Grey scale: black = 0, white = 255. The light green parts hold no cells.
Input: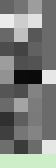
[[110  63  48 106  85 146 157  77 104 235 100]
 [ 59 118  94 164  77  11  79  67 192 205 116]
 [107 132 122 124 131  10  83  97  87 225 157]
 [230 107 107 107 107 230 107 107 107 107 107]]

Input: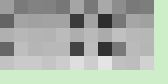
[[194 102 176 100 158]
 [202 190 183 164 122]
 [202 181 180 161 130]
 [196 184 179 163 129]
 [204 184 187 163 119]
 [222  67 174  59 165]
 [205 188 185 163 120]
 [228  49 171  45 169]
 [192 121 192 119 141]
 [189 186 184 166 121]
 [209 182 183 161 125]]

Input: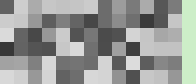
[[216 162  55 218 204  98]
 [207 165  99 100 199 206]
 [152 128  84  72 152 171]
 [212 215  81 152  94 198]
 [ 98 113 199 203 127 194]
 [110 116 217  83 100 197]
 [215 109 112 119  71 203]
 [212 212  76  75 108 108]
 [146  89 160  81 140 156]
 [ 80 220  63 212 111 122]
 [199  93 198 197  58 171]
 [193 135 194 167  84  87]
 [151 125 194 174 198 123]]

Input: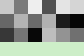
[[ 55 103 201]
 [117 179 122]
 [  8 106 238]
 [189 177  80]
 [147  28 228]
 [112   6 213]]

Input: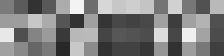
[[161 232 156 123]
 [137  79 157  91]
 [102 132 199  50]
 [122 155 171  89]
 [ 40  57  85 172]
 [200 184  50 243]
 [139 186 160 109]
 [ 49  69  53 215]
 [ 66  87  72 199]
 [ 66  83  66 206]
 [ 54  77  73 196]
 [150 221 161 116]
 [ 49  71  61 209]
 [157 239 161 119]
 [120 163 179  81]
 [ 63  76  80 185]]

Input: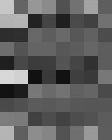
[[180 124  73  18 215  31 109  45 178 199]
 [ 95 122  80  28 209  72  84  47 180 100]
 [141  65  91 120  17  60 100 103  34 151]
 [133  77  89 106  57  61 100  93  68 139]
 [ 83  66  93 115  18  84  87 105  31  81]
 [111  77  87  96  63  69  92  87  74 114]
 [153  82  86 101  57  49 102  97  65 163]
 [ 93  92  86  74 120  93  93  76 113  94]]
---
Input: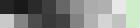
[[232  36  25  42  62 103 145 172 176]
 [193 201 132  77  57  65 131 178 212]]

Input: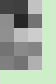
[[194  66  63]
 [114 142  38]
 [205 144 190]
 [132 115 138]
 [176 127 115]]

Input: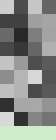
[[101 205  76 198]
 [165  65  65 159]
 [163 105  40 126]
 [176  72  55 102]
 [ 91 195 154  78]
 [ 84 141 181 215]
 [ 89 191 180  74]
 [148  48 167 168]
 [116 216  49 133]]

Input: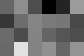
[[155 102 142  77   1  36]
 [ 72  55 109 133 122 119]
 [ 77 107  76 132 101  85]
 [147 105 225 131 145 102]]

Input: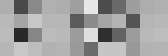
[[176 175  73 137 176 173 159 231  76 106 158 173]
 [184 185 165 199 183 183  90 140 165 180  84 181]
 [189 188  41 134 188 185 156 224  47  99 156 185]
 [180 182 199 189 178 180 154 107 197 197 153 179]]

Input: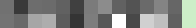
[[102 113  57 109 107  97  64 123 140  97  83 106 132]
 [ 96 115 105 166 173  92  52 125  87 254  72 208 191]]

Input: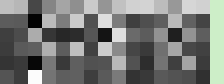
[[209 191 183  71 133 165 143 202 149 193 209 211 188 152 214]
 [ 68  92  90   3 187 124 203  80 222 123  63  79  94 186  97]
 [ 94  63  76 172  54  39  44  86  20 222 106  92 146  31 147]
 [ 65  60  90  95 176  93 191  65 205 138  70  58 112 166  72]
 [ 59  52  58   7 120  57  95  81  83 185  82  45 116  63 164]
 [ 48  84  61 252 116  94  96  62  90 122  51  57  89  83  78]]

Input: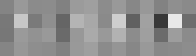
[[138 132 153 139 140 129 155 159 140 153 135 152 130 143]
 [109 120 199 122 143 101 180 168 138 206  96 161  56 232]
 [139 119 154 146 153 106 152 170 153 178 140 159 107 157]
 [141 133 151 142 140 129 153 159 139 149 135 153 136 138]]
